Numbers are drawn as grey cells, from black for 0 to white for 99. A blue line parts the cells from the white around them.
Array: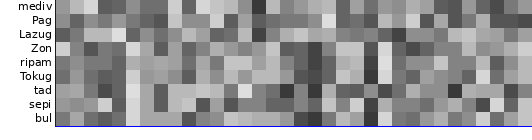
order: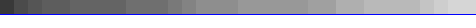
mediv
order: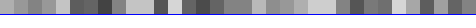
Zon
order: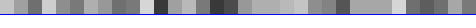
bul
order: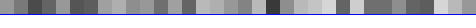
mediv
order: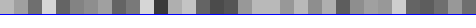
Tokug
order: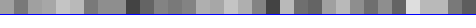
Lazug
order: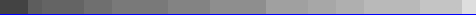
ripam

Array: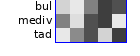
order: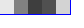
bul
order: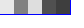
mediv
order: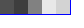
bul

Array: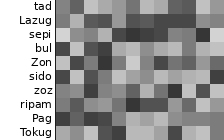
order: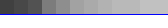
Tokug
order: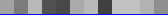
Tokug

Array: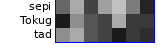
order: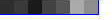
tad
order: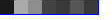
Tokug
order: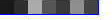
tad
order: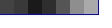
tad

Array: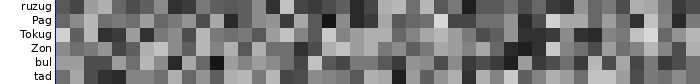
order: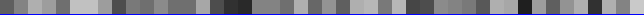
tad
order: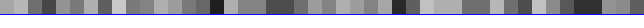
tad

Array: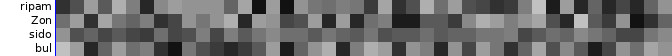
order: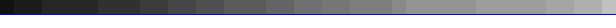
Zon
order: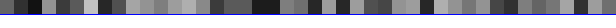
Zon
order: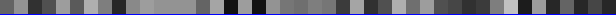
ripam
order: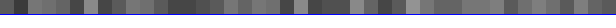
sido
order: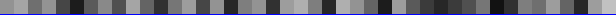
bul

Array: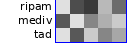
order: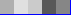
mediv
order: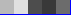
ripam
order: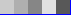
mediv
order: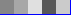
tad

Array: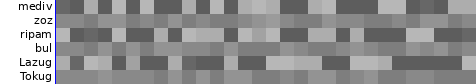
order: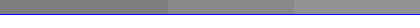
bul
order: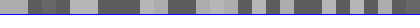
mediv
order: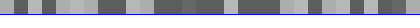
mediv
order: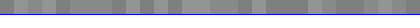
bul
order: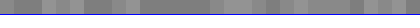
Tokug
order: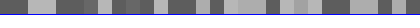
ripam

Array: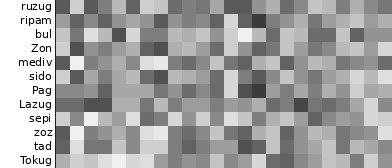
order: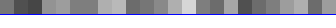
Lazug
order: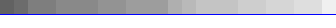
Tokug
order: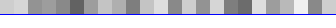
sepi

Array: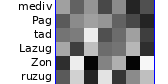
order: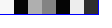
Zon
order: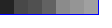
mediv
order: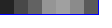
Pag
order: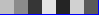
ruzug
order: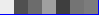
tad
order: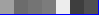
tad

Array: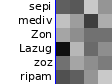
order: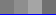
zoz
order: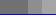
Zon
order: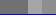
Zon
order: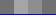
Zon
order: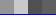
ripam
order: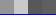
sepi
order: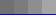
zoz

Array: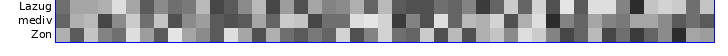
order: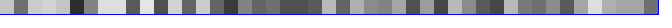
Lazug
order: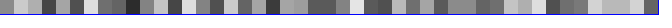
Lazug
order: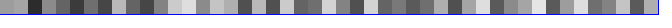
Zon
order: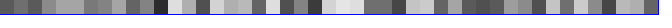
mediv

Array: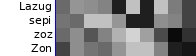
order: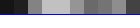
Zon
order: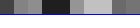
sepi
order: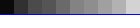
zoz
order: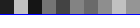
Zon
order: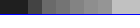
sepi

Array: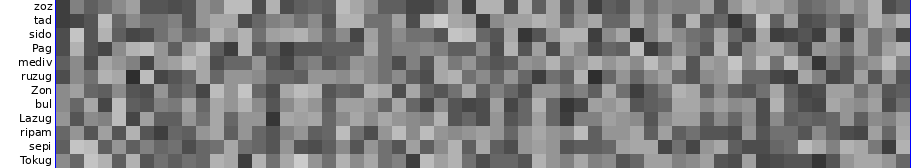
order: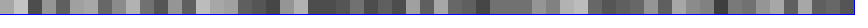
sepi
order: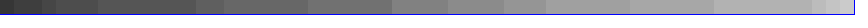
tad
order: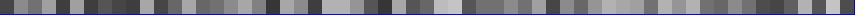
sido
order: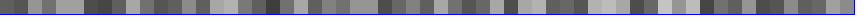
Zon
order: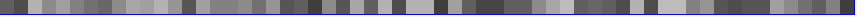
zoz
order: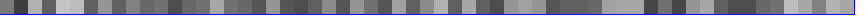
sepi

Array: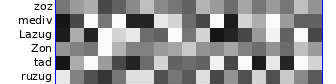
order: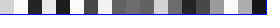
tad
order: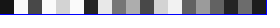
Lazug

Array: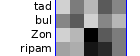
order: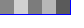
tad
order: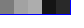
ripam
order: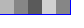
bul

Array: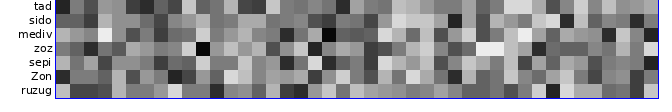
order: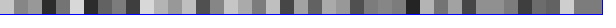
sepi
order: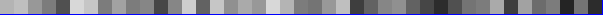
ruzug
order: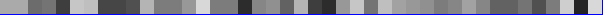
ruzug
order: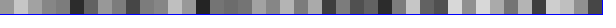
ruzug
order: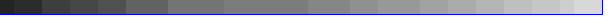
tad
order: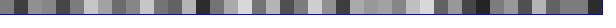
Zon
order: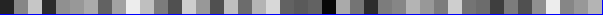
mediv

